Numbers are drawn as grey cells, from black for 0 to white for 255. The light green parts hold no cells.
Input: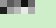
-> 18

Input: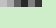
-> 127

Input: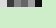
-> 160

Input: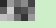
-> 138

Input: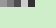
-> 205

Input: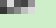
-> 67

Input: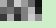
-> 101

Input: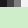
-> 127

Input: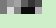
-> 53
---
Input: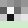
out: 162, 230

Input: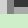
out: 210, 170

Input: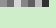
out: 146, 48

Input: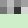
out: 148, 214

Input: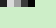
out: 33, 3

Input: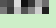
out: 83, 30

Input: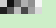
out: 205, 217

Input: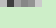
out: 189, 203

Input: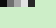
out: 11, 39

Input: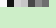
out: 249, 111
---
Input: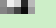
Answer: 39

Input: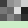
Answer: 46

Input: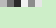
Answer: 111

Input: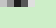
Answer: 87

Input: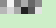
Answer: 89

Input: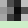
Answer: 25
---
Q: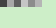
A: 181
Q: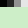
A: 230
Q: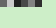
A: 46
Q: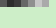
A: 170
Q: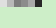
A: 39
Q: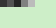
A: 187
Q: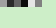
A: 128
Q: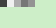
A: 147
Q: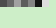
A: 221
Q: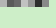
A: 137
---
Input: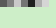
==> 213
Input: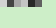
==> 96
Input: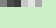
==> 170
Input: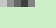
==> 131
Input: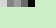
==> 8
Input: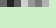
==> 178
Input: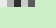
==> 92
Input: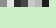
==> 28
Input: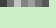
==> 89
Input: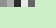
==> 102
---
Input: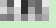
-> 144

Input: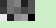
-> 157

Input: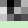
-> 57

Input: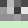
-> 156

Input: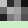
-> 151

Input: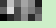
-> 42

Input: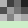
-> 191
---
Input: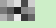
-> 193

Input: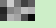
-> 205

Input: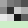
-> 121

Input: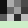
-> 172

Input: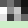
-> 115

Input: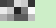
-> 78

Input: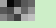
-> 7
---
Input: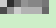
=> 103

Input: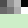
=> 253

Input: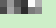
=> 137

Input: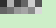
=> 217

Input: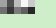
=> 40

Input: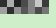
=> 117
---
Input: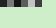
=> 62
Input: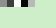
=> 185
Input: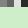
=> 42
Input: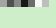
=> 190
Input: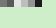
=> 27
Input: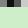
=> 203
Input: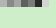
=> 211
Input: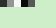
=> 88
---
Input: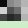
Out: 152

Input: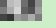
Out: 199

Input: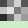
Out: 210

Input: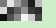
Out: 161

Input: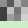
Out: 180

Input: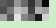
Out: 149

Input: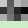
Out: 185

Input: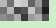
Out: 210
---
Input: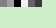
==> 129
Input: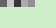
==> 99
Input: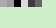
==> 170
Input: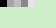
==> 5
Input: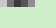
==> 200
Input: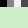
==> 4
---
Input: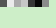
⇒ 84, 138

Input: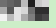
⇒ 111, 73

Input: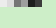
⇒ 236, 59

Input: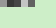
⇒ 151, 97

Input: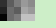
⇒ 48, 193

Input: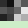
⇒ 46, 174

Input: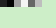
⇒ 32, 190

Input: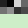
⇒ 33, 73
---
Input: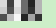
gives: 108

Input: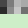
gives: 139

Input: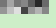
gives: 150

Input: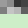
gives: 196

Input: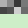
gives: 81

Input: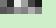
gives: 130

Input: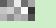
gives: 155

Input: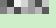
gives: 155

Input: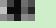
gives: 9

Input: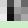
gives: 30
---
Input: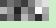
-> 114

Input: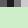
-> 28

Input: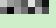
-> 154

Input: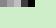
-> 164

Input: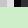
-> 226

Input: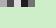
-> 75

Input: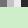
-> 196

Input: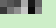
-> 85

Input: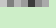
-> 127

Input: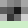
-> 135
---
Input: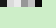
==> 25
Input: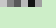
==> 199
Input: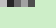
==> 192
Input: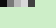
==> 11
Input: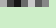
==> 175
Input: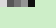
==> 218
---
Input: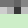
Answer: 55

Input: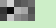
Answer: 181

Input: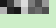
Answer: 24

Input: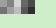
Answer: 188

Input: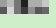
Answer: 118

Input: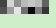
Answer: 228

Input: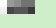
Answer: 86

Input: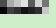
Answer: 48
